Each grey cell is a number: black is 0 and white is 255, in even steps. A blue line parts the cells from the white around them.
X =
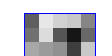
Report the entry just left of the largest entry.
95
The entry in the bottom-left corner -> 167
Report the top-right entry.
134
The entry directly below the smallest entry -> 62

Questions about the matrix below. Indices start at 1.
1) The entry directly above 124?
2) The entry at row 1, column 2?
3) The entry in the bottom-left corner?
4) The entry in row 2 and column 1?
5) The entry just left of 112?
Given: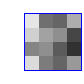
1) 143
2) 112
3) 219
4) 208
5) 230

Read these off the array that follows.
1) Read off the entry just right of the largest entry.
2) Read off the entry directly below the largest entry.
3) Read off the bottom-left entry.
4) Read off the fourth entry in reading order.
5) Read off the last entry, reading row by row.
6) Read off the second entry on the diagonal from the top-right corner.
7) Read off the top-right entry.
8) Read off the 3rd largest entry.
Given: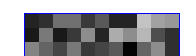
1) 161
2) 183
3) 132
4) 112
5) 48
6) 78
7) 152
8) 172

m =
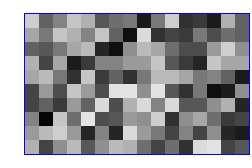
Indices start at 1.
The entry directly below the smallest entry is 186
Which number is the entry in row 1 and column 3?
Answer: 131
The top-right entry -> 98
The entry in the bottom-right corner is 87
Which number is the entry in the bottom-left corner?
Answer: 177
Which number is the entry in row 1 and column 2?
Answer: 98
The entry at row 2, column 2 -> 120
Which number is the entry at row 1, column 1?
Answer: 206
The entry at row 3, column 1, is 98
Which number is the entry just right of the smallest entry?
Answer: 197
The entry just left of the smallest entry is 131
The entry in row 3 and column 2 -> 87
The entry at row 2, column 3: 197
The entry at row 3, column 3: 120
